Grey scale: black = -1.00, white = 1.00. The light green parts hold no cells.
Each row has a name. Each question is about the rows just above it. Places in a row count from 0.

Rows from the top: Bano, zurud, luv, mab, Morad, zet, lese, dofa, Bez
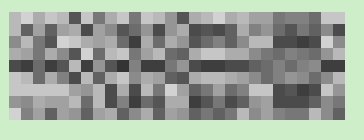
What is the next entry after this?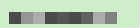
[0.17]
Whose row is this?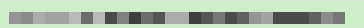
dofa
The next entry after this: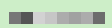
[-0.51]
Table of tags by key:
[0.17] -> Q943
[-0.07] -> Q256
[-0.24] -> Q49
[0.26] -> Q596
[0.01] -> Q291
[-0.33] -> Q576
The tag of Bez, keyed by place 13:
Q596
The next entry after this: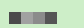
[-0.15]
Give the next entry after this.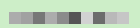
[-0.07]

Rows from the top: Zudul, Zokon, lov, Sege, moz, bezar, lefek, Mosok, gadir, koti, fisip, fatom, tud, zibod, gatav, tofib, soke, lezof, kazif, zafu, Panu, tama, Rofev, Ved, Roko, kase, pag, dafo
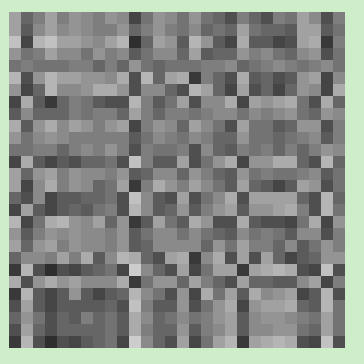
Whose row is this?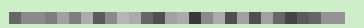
Panu
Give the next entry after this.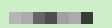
[0.08]

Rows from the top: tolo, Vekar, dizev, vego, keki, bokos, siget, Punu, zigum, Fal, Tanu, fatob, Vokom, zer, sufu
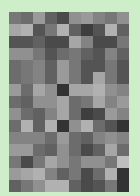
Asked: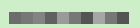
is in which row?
bokos
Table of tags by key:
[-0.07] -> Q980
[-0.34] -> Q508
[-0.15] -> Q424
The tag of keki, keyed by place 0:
Q424
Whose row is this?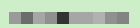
siget
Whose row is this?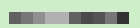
sufu
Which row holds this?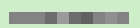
Tanu
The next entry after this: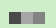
[-0.42]
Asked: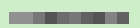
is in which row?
vego

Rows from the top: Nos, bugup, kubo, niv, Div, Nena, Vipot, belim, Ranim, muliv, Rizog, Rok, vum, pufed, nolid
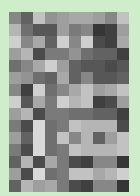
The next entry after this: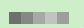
[0.32]
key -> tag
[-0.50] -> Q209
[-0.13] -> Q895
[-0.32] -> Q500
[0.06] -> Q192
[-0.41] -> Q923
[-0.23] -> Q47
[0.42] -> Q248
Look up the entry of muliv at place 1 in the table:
Q923
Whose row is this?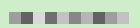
Rizog
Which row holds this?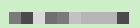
muliv

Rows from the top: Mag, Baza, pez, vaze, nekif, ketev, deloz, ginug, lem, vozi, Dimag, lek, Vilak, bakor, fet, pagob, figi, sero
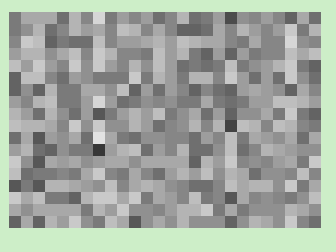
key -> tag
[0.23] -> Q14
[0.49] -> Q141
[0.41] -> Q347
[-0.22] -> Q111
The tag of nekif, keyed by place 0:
Q141
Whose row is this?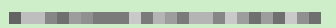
ketev
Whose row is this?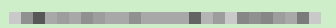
Vilak
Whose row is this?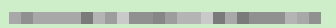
figi
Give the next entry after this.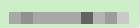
[0.05]
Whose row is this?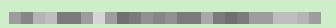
ginug

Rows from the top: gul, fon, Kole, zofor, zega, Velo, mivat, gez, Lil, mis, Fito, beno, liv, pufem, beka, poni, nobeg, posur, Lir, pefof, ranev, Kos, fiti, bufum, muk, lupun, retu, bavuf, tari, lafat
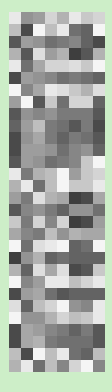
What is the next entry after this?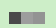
[0.05]
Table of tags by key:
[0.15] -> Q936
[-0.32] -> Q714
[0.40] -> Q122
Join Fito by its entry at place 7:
Q714
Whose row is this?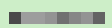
beno
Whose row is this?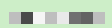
tari

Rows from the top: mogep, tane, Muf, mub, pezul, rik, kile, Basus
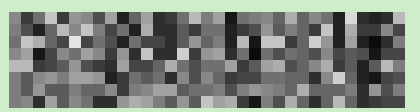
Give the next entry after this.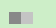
[-0.02]
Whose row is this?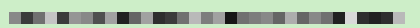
mogep
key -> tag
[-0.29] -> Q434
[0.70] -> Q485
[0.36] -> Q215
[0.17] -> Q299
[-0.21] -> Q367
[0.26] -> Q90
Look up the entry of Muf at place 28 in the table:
Q90
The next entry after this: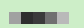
[-0.02]
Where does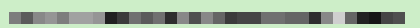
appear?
rik
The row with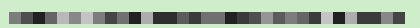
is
tane

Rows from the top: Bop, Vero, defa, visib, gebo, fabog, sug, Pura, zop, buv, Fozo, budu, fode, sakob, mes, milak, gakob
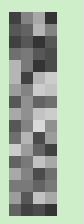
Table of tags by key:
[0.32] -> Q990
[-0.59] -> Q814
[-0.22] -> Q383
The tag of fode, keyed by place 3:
Q990
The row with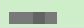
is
mes

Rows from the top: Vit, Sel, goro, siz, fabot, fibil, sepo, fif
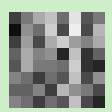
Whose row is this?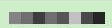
fif
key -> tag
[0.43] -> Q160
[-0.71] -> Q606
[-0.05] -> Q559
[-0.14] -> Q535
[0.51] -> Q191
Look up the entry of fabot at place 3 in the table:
Q559

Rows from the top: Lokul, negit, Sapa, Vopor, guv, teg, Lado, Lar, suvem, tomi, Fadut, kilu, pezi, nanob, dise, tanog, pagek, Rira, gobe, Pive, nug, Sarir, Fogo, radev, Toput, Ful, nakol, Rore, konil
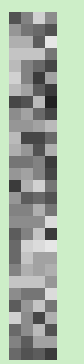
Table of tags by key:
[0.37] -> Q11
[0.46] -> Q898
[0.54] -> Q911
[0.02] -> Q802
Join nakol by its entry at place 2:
Q898
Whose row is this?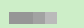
tomi
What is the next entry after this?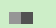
[0.37]
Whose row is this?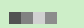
Lokul

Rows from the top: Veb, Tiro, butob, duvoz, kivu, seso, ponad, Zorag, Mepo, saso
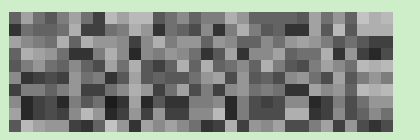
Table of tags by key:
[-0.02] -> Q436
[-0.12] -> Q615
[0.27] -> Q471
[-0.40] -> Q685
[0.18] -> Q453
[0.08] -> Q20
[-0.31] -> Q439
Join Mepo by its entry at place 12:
Q453
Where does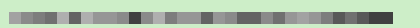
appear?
butob
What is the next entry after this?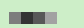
[-0.31]
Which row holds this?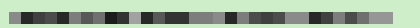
Zorag

